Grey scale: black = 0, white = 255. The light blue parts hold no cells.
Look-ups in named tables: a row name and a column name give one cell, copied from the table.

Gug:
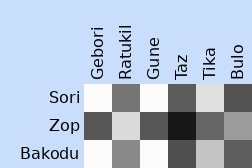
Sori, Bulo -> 83
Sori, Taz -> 92
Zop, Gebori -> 87
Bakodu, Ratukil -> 138
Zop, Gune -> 87
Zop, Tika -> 101
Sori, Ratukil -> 117
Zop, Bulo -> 156
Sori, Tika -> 223

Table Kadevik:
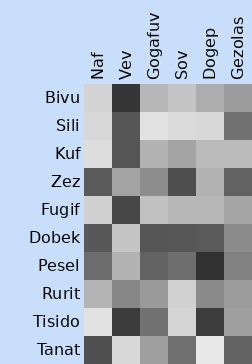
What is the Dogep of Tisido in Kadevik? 61
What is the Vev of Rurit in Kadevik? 134
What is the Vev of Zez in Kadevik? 163
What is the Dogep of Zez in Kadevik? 178
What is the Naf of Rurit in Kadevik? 180
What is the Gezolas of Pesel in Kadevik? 129
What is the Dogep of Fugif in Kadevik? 183
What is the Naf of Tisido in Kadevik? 226
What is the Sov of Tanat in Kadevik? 111
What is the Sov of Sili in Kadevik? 219
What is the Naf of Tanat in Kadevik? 79
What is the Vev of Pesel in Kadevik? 179
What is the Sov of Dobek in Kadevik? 87
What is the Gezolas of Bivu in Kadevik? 155
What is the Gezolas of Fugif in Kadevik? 166
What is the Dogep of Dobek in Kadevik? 90
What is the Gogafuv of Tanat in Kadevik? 159
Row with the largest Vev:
Tanat

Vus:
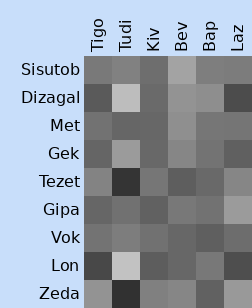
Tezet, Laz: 134
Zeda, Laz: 153
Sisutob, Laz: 124
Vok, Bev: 103
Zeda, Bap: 97
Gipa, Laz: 155

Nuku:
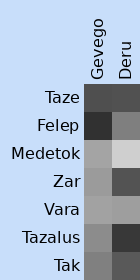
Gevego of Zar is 155
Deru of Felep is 127
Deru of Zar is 83
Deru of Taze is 81
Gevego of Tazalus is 140
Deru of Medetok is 207
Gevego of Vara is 162
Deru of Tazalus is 56
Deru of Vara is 158
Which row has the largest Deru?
Medetok

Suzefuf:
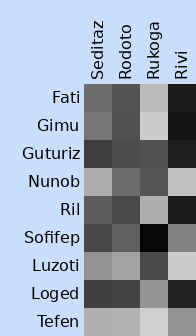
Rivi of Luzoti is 204
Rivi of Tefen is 147
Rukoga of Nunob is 85
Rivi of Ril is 28
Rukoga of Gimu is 204
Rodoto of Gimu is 80
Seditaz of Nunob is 174
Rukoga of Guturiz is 81
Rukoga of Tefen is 207
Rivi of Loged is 34
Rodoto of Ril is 72
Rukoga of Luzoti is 74
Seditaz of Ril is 94
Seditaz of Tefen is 176
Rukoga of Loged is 149

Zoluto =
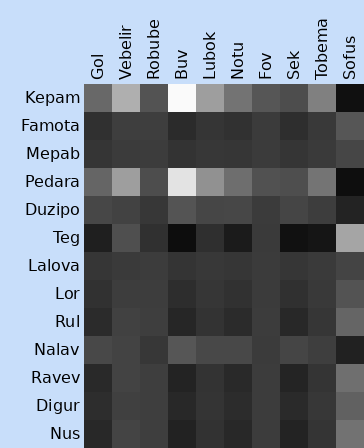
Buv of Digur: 40
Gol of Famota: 48
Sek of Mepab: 53
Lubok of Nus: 50
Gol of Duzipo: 71
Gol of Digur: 45

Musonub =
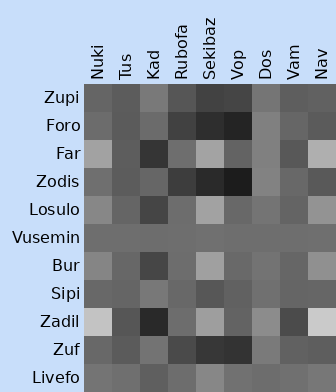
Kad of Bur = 70
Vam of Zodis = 104
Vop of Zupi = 69
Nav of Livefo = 119
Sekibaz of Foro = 46
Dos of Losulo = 116
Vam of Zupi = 94
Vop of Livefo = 113
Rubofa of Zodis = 61

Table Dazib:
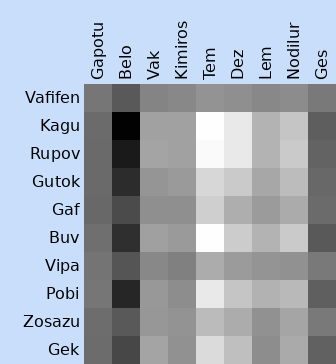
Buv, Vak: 160
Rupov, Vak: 164
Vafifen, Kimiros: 136
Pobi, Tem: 233
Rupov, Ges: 99
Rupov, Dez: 233
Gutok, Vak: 149
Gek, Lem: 141
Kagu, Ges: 94
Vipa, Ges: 121
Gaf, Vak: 143
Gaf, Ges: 107
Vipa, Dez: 155
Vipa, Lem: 148
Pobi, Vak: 152
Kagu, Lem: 179
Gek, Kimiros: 145
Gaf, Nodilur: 171
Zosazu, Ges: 121

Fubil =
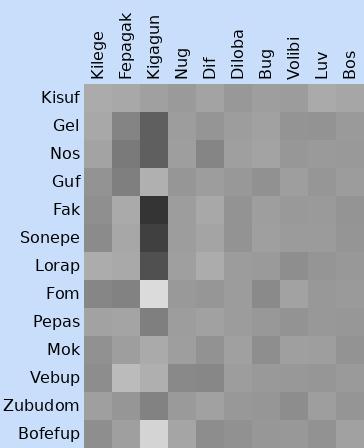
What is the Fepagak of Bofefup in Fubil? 159
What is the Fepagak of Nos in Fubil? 122
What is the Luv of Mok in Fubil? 158
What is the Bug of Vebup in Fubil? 153
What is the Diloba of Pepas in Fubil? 156
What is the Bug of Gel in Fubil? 161
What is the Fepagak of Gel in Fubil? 132
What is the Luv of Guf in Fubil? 150
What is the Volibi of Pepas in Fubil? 147
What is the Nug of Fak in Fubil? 157
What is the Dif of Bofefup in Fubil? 141

